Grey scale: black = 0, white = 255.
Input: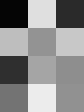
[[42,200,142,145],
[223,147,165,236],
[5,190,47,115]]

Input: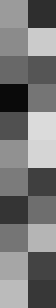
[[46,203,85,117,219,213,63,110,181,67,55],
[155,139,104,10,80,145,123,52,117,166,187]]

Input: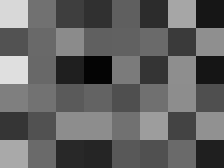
[[22,143,21,79,145,31],
[166,58,142,141,67,106],
[44,106,52,112,157,80],
[95,97,123,79,113,88],
[48,96,4,99,141,37],
[62,139,31,90,141,40],
[113,105,104,114,81,106],
[216,82,223,127,53,169]]

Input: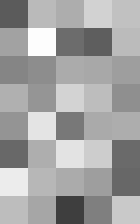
[[193,187,158,143,173,106,103,201],
[210,94,168,189,170,205,158,127],
[173,108,171,211,120,227,171,62],
[186,253,141,149,228,174,183,166],
[91,162,133,176,148,104,236,189]]

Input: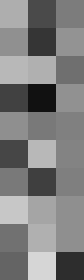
[[124,147,111,145,128,131,127,143,143,45],
[74,53,176,17,121,184,63,165,176,214],
[174,144,184,65,143,70,121,199,113,100]]

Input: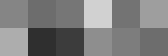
[[158,109],
[115,125],
[209,142],
[118,60],
[109,47],
[133,173]]

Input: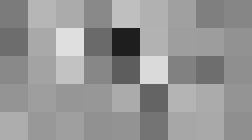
[[134,146,143,148,143],
[127,157,110,171,169],
[160,158,129,180,167],
[177,178,218,100,116],
[191,30,93,171,147],
[137,106,135,151,145],
[171,223,194,150,159],
[182,169,163,158,152],
[123,109,137,148,173]]

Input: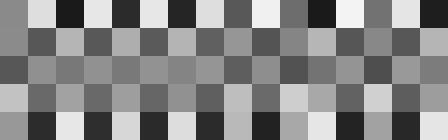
[[30,181,124,157,229],
[229,87,153,93,40],
[114,136,78,208,162],
[243,86,148,98,35],
[26,182,115,168,230],
[109,133,82,206,168],
[240,84,142,106,34],
[88,150,94,190,185],
[222,96,149,95,43],
[37,180,132,145,221],
[231,90,146,102,42],
[43,174,121,158,215],
[231,88,145,105,46],
[26,181,120,162,231],
[222,87,144,105,44],
[138,139,87,194,152]]
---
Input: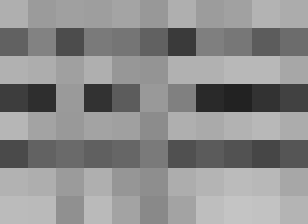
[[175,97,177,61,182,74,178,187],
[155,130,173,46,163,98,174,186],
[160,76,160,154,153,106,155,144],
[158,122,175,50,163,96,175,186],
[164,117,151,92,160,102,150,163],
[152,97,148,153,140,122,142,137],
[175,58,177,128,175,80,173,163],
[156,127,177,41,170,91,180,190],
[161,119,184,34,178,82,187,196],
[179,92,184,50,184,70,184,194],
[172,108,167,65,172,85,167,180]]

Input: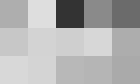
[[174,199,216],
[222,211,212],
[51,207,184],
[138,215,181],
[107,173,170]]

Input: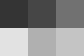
[[52,226],
[70,176],
[113,196]]

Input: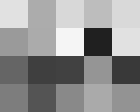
[[225,154,101,125],
[172,171,63,84],
[216,245,65,137],
[189,32,149,170],
[217,225,57,147]]

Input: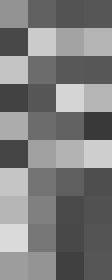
[[147,72,195,66,172,69,197,182,218,157],
[97,203,108,86,108,161,115,128,119,148],
[83,163,88,213,98,179,95,74,72,64],
[86,180,87,182,57,206,78,81,84,86]]

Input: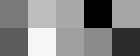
[[122,92],
[190,246],
[169,159],
[0,139],
[166,44]]
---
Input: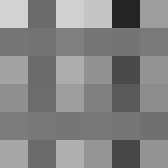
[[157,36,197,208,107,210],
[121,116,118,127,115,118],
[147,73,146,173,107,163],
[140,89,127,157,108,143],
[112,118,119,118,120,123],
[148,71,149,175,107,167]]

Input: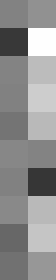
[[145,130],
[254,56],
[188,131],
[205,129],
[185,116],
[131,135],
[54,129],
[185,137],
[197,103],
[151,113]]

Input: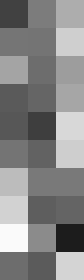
[[173,124,65],
[207,116,117],
[157,109,164],
[166,101,90],
[216,62,87],
[206,98,116],
[121,121,188],
[100,94,210],
[28,139,250],
[212,91,109]]

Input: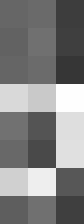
[[61,106,102],
[63,112,98],
[54,107,101],
[254,201,217],
[222,84,113],
[224,73,104],
[87,238,208],
[63,112,94]]

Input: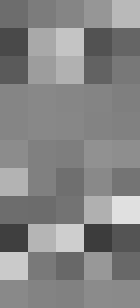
[[185,150,133,124,109],
[101,82,196,169,73],
[120,98,177,157,90],
[127,132,134,136,133],
[129,131,135,136,133],
[142,145,126,128,140],
[116,137,111,128,179],
[224,176,115,108,109],
[84,60,206,181,63],
[104,152,104,121,202],
[138,139,129,131,137]]

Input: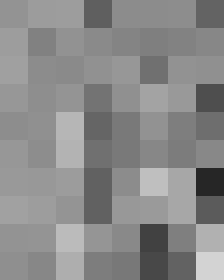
[[99,141,140,140,95,157,156,147],
[135,130,127,132,138,146,129,157],
[144,146,112,151,145,138,140,160],
[78,153,163,144,115,148,142,151],
[110,126,146,121,101,182,144,141],
[136,124,135,121,112,179,141,151],
[38,167,191,140,97,156,152,153],
[91,167,154,152,97,148,157,161],
[177,127,65,137,149,187,148,147],
[211,98,72,120,125,174,135,143]]

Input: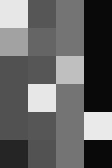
[[9,116,86,231],
[9,116,101,162],
[9,191,86,81],
[9,116,231,81],
[234,116,86,81],
[9,116,82,37]]

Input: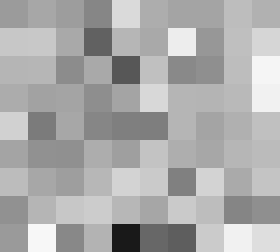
[[177,189,164,164,173,218,134,157,167,155],
[214,191,151,237,169,182,97,169,200,199],
[245,189,143,137,192,87,169,140,182,181],
[241,185,180,181,216,164,142,164,162,172],
[192,176,164,181,126,127,134,167,123,209],
[187,182,167,174,195,159,173,144,145,164],
[196,170,211,128,202,211,183,158,167,188],
[143,133,189,202,166,183,204,199,181,145],
[222,241,203,94,103,25,179,136,247,154]]
